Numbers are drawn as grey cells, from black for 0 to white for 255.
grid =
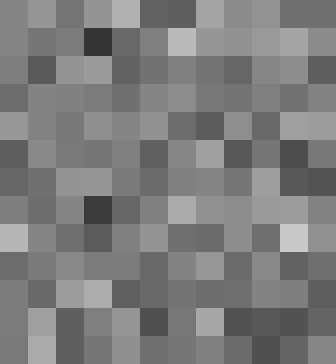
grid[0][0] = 133
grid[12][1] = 171
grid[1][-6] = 186
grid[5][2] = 121
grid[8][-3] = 110
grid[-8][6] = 135
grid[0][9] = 147
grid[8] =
[182, 133, 110, 91, 128, 148, 111, 107, 141, 110, 201, 144]
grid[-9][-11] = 131
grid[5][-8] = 127
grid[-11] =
[126, 89, 147, 154, 98, 114, 128, 116, 102, 134, 141, 94]
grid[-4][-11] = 122
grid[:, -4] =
[139, 145, 102, 116, 142, 88, 117, 140, 141, 106, 111, 82, 107]
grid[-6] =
[126, 109, 133, 59, 103, 129, 171, 145, 140, 153, 156, 130]
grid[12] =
[121, 171, 95, 117, 143, 111, 118, 129, 107, 79, 100, 134]
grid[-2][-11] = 159
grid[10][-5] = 109
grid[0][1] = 150
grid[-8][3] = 117
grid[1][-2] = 165
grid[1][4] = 105
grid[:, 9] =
[147, 153, 134, 128, 104, 117, 158, 153, 110, 136, 131, 88, 79]
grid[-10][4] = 112
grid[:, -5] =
[164, 150, 116, 120, 91, 160, 133, 145, 107, 151, 109, 167, 129]
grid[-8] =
[93, 137, 121, 117, 127, 96, 135, 160, 88, 117, 76, 120]
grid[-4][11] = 111
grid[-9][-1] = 155
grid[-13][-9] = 148

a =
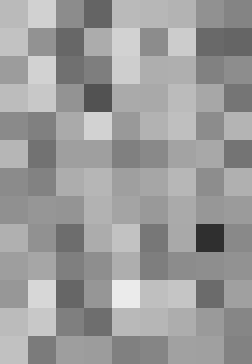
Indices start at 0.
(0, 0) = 186
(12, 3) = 156
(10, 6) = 197
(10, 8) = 160
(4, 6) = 191
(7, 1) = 150
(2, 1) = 210
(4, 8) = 180
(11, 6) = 173
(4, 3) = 210
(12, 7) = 160
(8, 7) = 47
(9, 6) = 140
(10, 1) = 215
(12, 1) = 123
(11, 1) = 200
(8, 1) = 145
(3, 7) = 167
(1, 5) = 140
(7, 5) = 153
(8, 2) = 109
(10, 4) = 235
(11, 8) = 134
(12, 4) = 128
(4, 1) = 128
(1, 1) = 146
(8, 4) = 194
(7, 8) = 155
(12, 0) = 193
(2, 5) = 174
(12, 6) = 161

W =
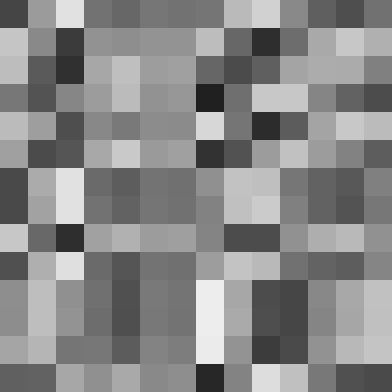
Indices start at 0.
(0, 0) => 69
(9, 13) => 133
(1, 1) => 137
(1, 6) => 147
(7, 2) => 225
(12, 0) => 165
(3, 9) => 200
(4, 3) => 136
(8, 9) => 76
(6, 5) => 115
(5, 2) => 85
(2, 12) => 171
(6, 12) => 88
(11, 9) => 78
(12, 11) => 146
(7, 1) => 162
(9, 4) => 85
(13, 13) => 74
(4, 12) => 200
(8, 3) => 161
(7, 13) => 119
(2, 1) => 90
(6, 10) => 118
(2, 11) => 172
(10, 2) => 144
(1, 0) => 197
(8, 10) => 145
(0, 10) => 137
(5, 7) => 50
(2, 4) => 191
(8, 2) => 46
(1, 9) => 46
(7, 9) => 203
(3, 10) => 199
